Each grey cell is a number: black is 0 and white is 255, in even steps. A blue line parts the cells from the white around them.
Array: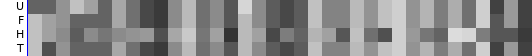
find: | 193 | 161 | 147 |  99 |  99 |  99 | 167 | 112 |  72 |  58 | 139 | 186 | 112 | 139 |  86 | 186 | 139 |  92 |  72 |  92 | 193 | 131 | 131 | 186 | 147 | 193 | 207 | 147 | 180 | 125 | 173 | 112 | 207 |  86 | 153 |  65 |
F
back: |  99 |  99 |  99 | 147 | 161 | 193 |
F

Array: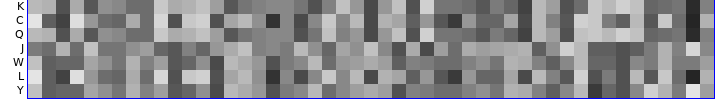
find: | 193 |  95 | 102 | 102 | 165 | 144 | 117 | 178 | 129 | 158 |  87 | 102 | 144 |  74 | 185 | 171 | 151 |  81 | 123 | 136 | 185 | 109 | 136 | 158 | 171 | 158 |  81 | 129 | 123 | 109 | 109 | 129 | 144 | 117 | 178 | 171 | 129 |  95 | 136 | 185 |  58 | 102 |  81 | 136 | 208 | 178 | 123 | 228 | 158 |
Y
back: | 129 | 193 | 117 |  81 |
Q
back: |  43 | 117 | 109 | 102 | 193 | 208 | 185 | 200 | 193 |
Q

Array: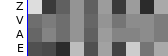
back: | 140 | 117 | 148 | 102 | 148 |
V
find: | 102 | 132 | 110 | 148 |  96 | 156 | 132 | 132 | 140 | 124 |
A
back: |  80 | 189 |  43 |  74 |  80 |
E

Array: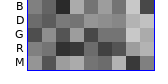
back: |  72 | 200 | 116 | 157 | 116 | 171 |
B
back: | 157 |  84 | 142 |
G

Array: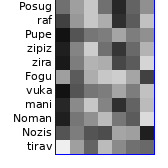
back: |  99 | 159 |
tirav
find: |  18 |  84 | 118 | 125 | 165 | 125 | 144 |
Pupe
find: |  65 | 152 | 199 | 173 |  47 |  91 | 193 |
raf
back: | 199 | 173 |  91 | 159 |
Fogu

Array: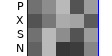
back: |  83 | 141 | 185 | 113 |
S
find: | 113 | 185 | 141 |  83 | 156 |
S

